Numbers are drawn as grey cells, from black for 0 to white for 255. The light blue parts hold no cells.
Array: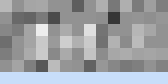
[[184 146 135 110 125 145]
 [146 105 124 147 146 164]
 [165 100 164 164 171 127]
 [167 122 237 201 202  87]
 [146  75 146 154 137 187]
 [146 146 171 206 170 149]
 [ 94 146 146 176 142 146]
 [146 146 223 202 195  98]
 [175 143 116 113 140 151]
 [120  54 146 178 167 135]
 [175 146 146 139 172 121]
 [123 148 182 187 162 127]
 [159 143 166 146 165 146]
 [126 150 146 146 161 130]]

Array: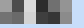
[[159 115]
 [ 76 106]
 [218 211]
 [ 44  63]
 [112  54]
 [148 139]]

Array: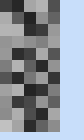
[[ 61 172 180 148 152 125  84 161 144 140 193]
 [ 39  92 179 158  46 179  43 177  57 174 164]
 [166  36  47 143  65  96 119  36  72  77  44]
 [179 145  60 129 170  42 157  50 148  41  98]
 [ 80  99 153 160  85 147  53 125  96 167 140]]

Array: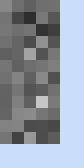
[[136 116 119 113  95 117 113  99  98 100 130 117]
 [110  71 111 101 101  97 131 117 128 135 132  67]
 [ 96  46 116  77 163 110  97  84  96 139  76 152]
 [110 120  50 145  83 117 137  93 198 118  78  77]
 [112  87  63  84 119 127  81 113 122 107  72  92]]

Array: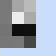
[[121 121 116 119]
 [165 236  14 120]
 [186 170  15  71]]

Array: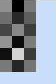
[[144 111  69 147  15 121]
 [  0  41 135  11 211  38]
 [120  94  60 123  59 117]]
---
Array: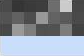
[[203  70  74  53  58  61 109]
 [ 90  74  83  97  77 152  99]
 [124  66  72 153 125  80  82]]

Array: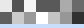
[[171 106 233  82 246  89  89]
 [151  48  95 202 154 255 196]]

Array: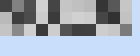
[[ 88 198  67 130  79 209  69 197 192 186  53]
 [ 50 194 186  62  76 204  59 202 209 205  70]
 [199 122 196 137 207  58 205  82  63  64 205]]

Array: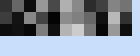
[[132 115  49 103  12 151  73 176 137  44  64]
 [185  49  61  19 136  68   4 140 128 103  17]
 [152  14  13  17   8 125  16 179 204 121   7]]

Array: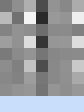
[[136 172 119 143 175  76 147]
 [148 238 186 113 244  42 153]
 [139 128 131 146 142 110 138]
 [151 221 158 146 221  54 150]
 [138 139 122 139 148 118 135]
 [145 201 141 128 194  77 137]
 [144 169 136 130 157 119 137]
 [142 151 140 147 150 116 149]]

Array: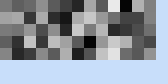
[[177 128 120  95 105 143  91  63  37 166  89 234   5]
 [ 67 129 162 168  55 170  44  22 171 199 152 111  67]
 [ 77 111 122 116 150  77 141  39 200 124 182  41  55]
 [ 91  71  95  49 194  56 189 161  90   4 151 201 178]
 [ 88 146 133  40  60 138  91 175  29  83 194 226 108]]

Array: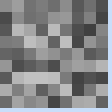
[[111  79 141 158 114 124 110 140  88]
 [128  68  75 139 112 118 147 152  94]
 [ 64 133  87 184 166  98 187 117  77]
 [148 121 122 126 190 175  99 190  71]
 [ 90 104 100  94 121 158 145 123 152]
 [155 180 150  78  92 107  77 145 160]
 [ 81  71  90 181 193 193 189 123  67]
 [120 173 172 127 163  95 135 188  71]
 [172  98 107 163 136 147  69 113 168]]

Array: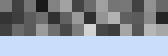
[[145 104 124  65 116  25 130 162  68 108 160 117 119  65]
 [137  37  52  62  92 110  49  98 154  47 148 179  95  91]
 [182 166  64 106  90 155 111  72 124 210  70  61 165  85]]
